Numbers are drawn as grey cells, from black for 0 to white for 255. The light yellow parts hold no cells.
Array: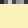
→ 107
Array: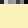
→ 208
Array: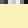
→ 58
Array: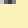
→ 103
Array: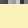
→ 71
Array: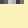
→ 102
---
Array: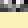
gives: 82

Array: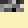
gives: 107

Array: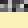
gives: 213

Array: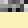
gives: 74

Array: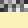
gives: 103

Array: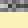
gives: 86

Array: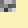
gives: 85
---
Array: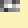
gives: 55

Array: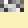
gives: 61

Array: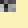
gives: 72

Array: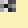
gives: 228

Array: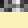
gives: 80

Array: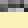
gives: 95

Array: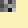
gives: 132

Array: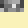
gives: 100

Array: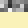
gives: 120
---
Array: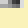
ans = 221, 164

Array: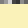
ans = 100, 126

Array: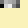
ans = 100, 9

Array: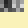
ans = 163, 77

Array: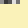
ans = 114, 145

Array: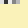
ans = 184, 224

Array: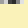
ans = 225, 158

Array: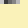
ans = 185, 201
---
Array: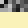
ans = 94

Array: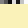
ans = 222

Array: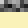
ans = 99

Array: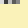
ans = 191

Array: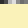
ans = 221

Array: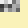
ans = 73
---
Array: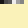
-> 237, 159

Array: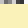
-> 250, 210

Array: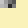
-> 197, 183

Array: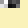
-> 255, 229

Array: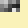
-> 225, 199

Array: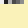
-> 239, 180

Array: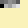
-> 226, 198

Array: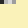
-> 218, 186
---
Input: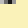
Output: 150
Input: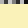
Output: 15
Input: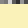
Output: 75
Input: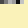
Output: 195
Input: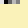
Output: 129
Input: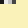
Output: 69
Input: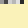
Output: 42
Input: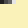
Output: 229
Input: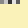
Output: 93
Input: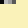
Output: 88
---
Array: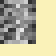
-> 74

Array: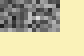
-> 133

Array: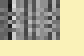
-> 99

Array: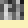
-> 91

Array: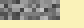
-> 81

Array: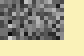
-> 139
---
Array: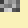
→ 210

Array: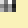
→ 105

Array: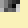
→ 105

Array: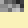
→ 181

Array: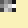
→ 202

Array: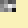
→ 123
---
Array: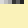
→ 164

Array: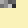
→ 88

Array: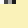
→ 166

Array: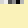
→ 81

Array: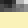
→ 31

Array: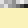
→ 183

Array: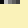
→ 126

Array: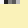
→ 128

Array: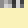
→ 140
